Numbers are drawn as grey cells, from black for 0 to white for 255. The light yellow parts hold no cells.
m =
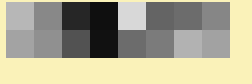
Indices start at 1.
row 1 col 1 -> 183
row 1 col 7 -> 108
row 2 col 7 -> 178
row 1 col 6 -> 100
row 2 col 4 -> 17
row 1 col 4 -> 15

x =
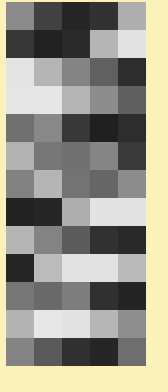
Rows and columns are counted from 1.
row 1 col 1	138
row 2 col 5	226
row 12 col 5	142
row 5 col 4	32
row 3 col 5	45
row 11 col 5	36
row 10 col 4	225
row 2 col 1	55
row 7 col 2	181
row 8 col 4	226
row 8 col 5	226
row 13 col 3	48
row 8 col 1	34
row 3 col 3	132
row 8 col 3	173
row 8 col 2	38
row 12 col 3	226
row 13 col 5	110

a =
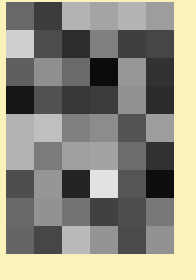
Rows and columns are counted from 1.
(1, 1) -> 104
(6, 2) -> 123
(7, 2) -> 150
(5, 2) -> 191
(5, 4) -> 140
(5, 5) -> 83
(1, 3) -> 179
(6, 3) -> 159
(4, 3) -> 55
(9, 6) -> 146
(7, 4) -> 226
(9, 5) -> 74
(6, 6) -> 49
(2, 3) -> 45
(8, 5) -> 77

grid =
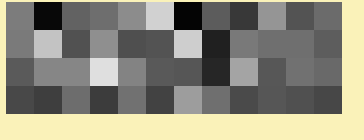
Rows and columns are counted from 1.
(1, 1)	124
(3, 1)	90
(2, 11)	111
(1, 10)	149
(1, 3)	98
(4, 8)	111
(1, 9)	56
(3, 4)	223
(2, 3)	81
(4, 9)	74
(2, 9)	121
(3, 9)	164
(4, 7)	157
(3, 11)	113
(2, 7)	206

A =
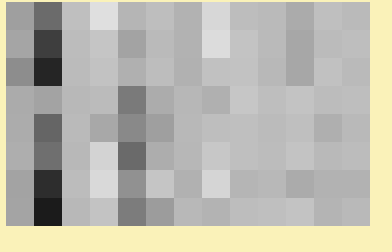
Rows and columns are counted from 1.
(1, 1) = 159
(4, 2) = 163
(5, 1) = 172
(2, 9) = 195
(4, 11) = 195
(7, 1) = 163
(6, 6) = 173
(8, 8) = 179
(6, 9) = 191
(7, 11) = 171
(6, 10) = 188
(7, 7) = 177
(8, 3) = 184
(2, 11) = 167
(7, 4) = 217
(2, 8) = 220
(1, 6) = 190
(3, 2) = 37
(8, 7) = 184
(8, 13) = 185
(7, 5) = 145
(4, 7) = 183
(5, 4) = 168
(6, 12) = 185
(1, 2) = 107
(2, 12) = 187
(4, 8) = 176
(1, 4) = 223
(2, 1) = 165
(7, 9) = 181
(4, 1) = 171
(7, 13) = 178
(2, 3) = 188

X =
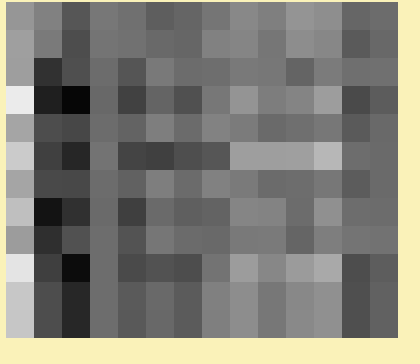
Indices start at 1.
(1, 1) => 150
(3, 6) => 121
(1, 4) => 119
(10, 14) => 93
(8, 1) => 191
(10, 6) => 82
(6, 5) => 68
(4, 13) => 74
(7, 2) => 73
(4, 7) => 80
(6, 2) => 64
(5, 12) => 119
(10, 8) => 115
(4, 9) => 148
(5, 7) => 107
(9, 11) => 101
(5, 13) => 90
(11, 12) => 144
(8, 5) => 63
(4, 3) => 6
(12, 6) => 104
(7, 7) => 107
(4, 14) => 92
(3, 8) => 110
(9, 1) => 156
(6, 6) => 64
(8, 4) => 106
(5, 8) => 130
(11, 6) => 105
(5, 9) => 123
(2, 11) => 141
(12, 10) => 119
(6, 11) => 159
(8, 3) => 48
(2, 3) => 77
